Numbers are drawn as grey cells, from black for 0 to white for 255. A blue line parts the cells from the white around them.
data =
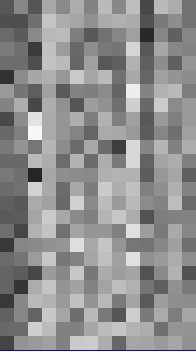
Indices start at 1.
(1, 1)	87
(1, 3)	85
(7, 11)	131
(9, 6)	174
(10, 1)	105
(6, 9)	113
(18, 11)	116
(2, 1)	79
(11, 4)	181
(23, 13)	125
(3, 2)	91
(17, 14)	134
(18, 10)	118
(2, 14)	113
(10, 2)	127
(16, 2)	92
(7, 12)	178
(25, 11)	163
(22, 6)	193
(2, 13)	141
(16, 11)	82
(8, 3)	72
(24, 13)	149
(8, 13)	139
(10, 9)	168
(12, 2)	105
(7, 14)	125
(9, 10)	161
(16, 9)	198
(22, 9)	122
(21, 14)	122
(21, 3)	172
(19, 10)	224
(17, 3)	178
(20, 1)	100
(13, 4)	167

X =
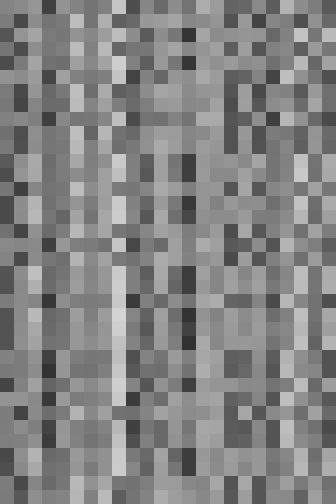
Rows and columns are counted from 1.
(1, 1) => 132
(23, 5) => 112
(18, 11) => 122
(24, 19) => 156
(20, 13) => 107
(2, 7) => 116
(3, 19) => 148
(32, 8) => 124
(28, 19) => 138
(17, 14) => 125
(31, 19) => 136
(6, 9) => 196
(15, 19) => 142
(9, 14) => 116
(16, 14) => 71
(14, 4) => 115
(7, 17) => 84
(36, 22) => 98
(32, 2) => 128
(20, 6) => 153
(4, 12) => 150
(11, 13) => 156
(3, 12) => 141
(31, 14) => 118
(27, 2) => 124
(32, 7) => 115
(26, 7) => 119
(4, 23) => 154
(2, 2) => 73
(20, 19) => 157
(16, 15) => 144
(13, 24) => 168
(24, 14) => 66
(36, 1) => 123
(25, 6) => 151
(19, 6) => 179
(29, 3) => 137
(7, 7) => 110
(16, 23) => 107
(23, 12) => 159

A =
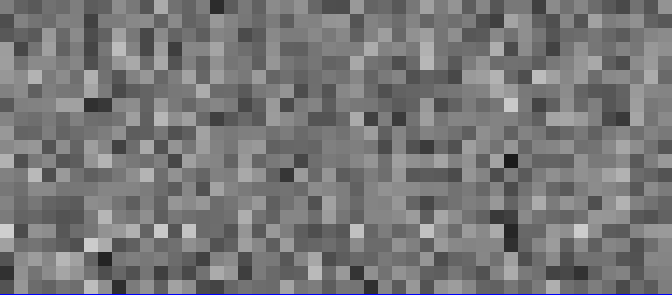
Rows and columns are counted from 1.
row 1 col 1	126
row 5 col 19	95
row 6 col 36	179
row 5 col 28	109
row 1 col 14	100
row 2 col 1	78
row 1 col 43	108
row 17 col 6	109
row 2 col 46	145
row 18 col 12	103
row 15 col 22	131
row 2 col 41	134
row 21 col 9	46
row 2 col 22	131
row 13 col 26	104
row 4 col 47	152
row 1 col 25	77
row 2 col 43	162
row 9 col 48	138
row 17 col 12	201
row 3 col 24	121
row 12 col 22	70
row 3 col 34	87
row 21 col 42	102
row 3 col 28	158
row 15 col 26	106
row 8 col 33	98
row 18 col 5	93
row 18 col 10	96
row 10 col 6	109
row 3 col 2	100
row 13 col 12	110
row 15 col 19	152
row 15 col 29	151
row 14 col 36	133
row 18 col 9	82
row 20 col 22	97
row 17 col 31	193
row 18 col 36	135

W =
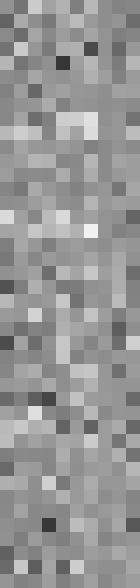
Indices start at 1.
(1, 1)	145
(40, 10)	157
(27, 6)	193
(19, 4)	154
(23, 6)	149
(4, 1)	115
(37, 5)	134
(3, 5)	156
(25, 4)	146
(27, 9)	111
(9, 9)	150
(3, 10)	133
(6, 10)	155
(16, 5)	217
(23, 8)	157
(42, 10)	156
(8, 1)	136
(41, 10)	166
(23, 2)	150
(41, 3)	93
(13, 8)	139
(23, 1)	154
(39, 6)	145
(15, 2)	143
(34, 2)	157
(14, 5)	141
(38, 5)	136
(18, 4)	127
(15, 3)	156
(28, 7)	177
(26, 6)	130
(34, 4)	134
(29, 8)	153
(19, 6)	151
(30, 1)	161
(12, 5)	134
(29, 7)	155
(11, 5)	156

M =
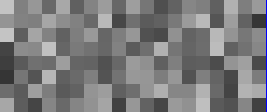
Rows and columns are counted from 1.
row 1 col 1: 195
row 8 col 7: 146
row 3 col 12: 74
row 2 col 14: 155
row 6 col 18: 168
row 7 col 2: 91
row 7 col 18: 179
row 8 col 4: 134
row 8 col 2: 93
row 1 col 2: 128
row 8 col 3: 69
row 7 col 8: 157
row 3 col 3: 165
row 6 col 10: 152
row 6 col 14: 82
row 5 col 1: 62
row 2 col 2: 130
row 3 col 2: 94
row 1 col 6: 96
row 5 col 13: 127
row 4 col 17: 97
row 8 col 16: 90
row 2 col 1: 148
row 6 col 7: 127
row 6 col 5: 96
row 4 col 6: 122
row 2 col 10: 112
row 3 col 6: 126
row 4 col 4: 193
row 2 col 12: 97
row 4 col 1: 68
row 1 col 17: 177
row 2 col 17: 158
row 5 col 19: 74
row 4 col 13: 117

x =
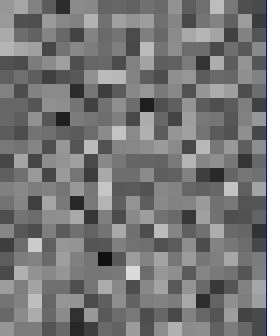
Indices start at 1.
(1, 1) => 151
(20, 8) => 118
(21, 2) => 126
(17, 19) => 50
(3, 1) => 170
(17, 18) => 101
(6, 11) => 93
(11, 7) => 187
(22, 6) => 148
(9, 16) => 117
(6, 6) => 88
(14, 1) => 128
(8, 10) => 109
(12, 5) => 148
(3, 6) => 67
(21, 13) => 89
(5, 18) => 148
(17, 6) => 112
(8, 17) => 92
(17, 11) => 77
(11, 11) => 141
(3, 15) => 181
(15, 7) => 120
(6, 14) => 150
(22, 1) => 116
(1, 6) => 139
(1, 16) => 189
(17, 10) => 112
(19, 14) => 155
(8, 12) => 80
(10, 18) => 143
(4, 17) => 110
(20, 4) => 136
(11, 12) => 154
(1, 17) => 120
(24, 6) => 39
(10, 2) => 77
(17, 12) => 187
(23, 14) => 130

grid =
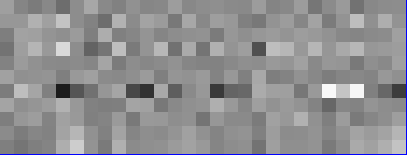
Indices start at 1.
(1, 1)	159
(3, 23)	153
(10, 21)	140
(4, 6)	141
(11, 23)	147
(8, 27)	148
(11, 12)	145
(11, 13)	155
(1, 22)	156
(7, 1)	124
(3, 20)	155
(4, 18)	158
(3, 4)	148
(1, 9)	129
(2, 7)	130
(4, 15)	116
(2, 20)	147
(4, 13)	113
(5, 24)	151
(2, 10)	139
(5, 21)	149
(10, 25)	146
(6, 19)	168
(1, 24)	139
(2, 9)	178
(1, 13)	157
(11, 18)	144
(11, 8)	122
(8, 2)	143
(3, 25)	136
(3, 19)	151
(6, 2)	144
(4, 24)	150
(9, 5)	161
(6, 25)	133
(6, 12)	127
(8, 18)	134
